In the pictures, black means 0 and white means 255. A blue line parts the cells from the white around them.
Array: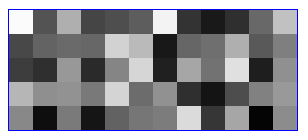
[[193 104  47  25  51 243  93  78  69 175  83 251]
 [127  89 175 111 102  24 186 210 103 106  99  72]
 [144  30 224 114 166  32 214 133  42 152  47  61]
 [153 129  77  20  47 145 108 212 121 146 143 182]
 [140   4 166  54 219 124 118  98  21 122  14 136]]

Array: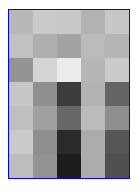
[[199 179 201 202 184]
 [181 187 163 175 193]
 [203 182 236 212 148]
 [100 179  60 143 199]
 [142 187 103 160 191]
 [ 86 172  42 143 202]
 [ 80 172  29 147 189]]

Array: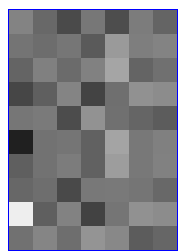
[[100 124  77 119  74 104 131]
 [131 126 154  90 118 109 116]
 [112 100 165 129 107 128 100]
 [140 145 111  67 132  95  70]
 [ 92 101 112 146  76 122 118]
 [128 120 164  97 117 114  32]
 [129 120 157  97 124 114  95]
 [104 117 121 120  73 110 103]
 [140 145 117  66 130  95 238]
 [102  92 136 148 110 133 113]]

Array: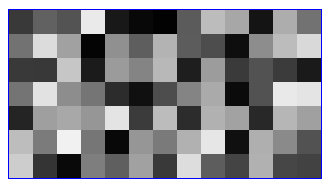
[[114 173  20 167 188  91   2   8  24 234  83  97  57]
 [217 188 141  14  77  92 179  94 144   4 161 220 114]
 [ 26  59  82  58 156  30 184 132 155  27 198  56  57]
 [228 233  82  11 170 132  77  16  44 117 141 226 116]
 [160 182  40 162 177  44 188  59 228 150 168 159  36]
 [ 82 138 175  16 230 177 122 150   8 118 241 123 189]
 [ 66  70 177  68  93 221  57 161  95 126   9  52 205]]

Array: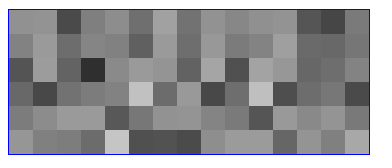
[[122  70  85 147 144 135 146 114 161 111 141 127  74 147 145]
 [118 104 106 159 131 123 152 110 154  96 129 133 109 154 130]
 [131 110 103 151 163  80 165  98 148 154 138  47  99 156  84]
 [ 74 119 109  78 191 110  72 153 108 193 130 124 114  72 104]
 [121 148 137 153  85 122 132 148 146 119  88 154 154 140 124]
 [168 128 148 102 155 155 142  75  82  80 197 108 125 128 150]]

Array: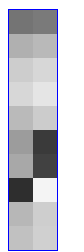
[[122 116]
 [185 176]
 [215 205]
 [229 215]
 [204 186]
 [ 58 156]
 [ 65 168]
 [244  46]
 [206 183]
 [208 193]]

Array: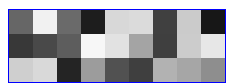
[[ 23 203  64 219 216  29 106 241 102]
 [231 204  63 164 226 247  93  73  56]
 [142 166 178  63  81 156  36 217 207]]

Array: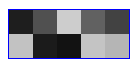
[[ 66  97 205  80  30]
 [181 196  18  27 194]]

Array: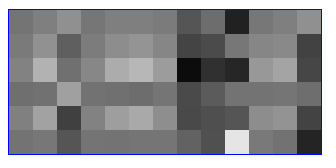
[[144 127 119  33 109  85 123 127 127 118 144 127 116]
 [ 66 137 134 119  75  68 134 148 141 124  95 145 122]
 [ 70 164 152  38  48  12 156 183 172 135 112 178 130]
 [110 117 115 115  91  74 117 109 112 114 160 113 111]
 [ 67 147 141  85  79  73 142 169 158 130  64 162 128]
 [ 36 114 121 229  80  98 117 117 115 116  85 119 115]]
